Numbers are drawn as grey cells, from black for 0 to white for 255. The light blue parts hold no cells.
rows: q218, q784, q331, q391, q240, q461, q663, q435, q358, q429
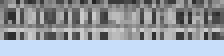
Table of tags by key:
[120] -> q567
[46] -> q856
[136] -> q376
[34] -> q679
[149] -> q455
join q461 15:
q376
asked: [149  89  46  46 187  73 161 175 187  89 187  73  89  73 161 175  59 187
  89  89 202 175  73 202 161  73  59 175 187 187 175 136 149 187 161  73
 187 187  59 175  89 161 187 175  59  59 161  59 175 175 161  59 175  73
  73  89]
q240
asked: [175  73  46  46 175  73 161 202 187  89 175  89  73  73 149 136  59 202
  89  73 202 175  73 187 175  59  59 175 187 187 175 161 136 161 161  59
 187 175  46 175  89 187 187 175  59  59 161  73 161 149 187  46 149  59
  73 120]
q358

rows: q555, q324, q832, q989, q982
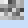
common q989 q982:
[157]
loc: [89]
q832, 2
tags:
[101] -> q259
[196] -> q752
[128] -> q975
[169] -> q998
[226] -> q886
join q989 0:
q886
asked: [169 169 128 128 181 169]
q324
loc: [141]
q982, 5
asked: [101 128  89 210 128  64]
q832

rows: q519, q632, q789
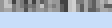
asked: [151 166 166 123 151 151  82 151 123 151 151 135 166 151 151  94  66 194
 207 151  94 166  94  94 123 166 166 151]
q789
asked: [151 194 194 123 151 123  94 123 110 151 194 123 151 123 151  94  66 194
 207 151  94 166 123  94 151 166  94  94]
q632
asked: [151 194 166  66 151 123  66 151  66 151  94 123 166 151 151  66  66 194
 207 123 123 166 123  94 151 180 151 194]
q519
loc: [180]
q519, 25
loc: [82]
q789, 6
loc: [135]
q789, 11
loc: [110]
q632, 8

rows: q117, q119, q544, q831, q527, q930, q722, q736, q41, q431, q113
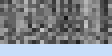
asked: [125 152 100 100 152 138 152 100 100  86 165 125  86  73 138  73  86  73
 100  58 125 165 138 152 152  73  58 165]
q119
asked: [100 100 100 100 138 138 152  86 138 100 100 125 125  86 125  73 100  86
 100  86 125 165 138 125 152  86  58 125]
q831
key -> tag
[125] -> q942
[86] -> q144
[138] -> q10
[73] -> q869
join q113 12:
q869
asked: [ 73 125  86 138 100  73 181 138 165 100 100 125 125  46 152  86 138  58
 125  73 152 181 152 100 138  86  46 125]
q544
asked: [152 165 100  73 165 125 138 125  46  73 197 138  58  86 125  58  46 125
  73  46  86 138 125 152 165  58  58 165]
q736
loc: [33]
q113, 19

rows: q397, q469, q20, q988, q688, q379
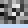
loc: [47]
q988, 4
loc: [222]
q469, 3
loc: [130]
q379, 2
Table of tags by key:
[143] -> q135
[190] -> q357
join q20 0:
q357

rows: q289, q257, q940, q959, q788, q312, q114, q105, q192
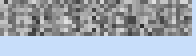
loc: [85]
q105, 32
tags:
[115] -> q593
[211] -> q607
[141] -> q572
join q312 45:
q593

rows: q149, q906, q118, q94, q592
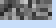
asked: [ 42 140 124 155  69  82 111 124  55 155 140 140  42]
q94
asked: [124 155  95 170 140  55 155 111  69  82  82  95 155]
q592
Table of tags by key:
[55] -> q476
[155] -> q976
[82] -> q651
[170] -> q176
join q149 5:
q176
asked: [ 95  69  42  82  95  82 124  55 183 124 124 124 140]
q906

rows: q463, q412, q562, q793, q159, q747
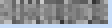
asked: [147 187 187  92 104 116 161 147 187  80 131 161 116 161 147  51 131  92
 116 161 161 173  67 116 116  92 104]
q747
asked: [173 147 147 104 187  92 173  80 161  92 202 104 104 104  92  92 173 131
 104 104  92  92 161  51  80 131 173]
q463

